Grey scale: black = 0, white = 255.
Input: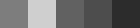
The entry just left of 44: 77
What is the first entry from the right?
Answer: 44
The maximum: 207

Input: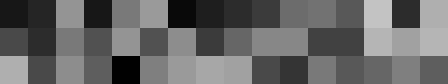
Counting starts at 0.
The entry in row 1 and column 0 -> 73
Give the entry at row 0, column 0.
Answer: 23
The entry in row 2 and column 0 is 175
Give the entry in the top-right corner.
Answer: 175
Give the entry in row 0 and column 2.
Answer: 148
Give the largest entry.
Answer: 195
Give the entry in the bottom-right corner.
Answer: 94
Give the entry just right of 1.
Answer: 127
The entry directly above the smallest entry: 148
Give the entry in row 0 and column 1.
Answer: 37
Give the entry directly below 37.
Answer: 44
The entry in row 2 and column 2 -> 141

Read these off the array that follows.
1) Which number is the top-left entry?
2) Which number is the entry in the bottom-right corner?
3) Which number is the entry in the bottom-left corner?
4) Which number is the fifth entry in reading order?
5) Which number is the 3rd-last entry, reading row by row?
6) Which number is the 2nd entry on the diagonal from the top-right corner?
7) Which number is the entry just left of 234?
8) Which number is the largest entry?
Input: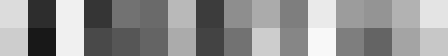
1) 220
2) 199
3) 205
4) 114
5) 100
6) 164
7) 126
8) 248

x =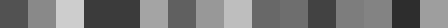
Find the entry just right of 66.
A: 125
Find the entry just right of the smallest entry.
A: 158
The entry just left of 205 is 137

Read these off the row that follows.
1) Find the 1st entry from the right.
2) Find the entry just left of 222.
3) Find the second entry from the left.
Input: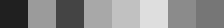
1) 118
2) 193
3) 155

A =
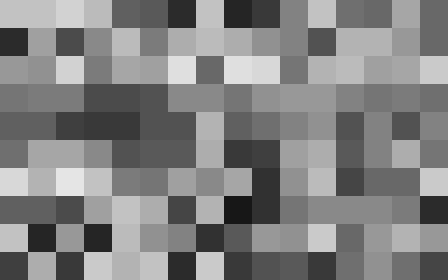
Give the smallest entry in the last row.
43
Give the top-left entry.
194
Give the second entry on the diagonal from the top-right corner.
152
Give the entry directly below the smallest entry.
89
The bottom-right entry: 69
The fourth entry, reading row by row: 187
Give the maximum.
229
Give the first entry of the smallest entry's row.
96
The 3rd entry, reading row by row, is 210
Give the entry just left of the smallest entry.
179
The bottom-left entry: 63
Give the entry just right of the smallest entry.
49
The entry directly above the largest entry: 166
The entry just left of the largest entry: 179
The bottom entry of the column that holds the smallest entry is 57
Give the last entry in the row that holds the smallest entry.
43
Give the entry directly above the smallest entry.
166
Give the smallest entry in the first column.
43
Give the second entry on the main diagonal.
160
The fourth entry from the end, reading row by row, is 111
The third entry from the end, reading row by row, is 145
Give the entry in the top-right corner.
104
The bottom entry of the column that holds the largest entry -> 57
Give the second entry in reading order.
194
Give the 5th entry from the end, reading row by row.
57
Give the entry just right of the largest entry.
194
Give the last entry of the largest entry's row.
202
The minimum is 23

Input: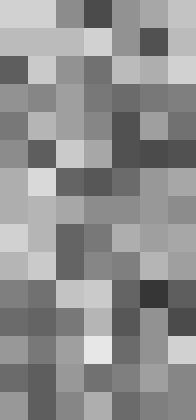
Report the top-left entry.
209
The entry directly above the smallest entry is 181
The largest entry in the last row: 174
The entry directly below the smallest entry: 146
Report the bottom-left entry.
152
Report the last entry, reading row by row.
134
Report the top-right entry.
195
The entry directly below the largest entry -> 113
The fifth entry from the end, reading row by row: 134
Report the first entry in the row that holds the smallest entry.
127
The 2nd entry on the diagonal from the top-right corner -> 81
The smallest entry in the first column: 94
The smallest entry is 54
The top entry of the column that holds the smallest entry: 167
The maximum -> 231
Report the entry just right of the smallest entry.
94
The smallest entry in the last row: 94
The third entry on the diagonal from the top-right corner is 187
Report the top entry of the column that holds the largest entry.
75
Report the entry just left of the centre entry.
167
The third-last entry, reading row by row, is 107
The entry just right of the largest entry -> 107
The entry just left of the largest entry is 159
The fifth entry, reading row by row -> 146

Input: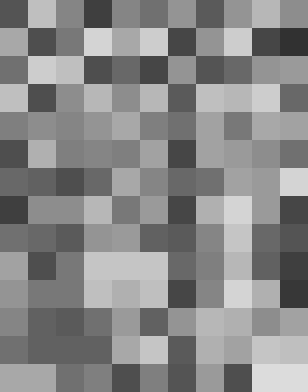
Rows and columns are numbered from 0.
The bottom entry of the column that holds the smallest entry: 220
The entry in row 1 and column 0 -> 168
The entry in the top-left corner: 84
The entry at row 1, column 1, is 78
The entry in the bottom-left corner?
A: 168
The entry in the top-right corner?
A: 141
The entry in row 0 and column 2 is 133
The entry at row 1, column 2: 120
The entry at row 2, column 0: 112
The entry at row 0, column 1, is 191
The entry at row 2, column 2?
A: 191
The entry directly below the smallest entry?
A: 154

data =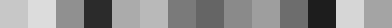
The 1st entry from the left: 199
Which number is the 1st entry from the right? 164
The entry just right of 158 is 109
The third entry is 144
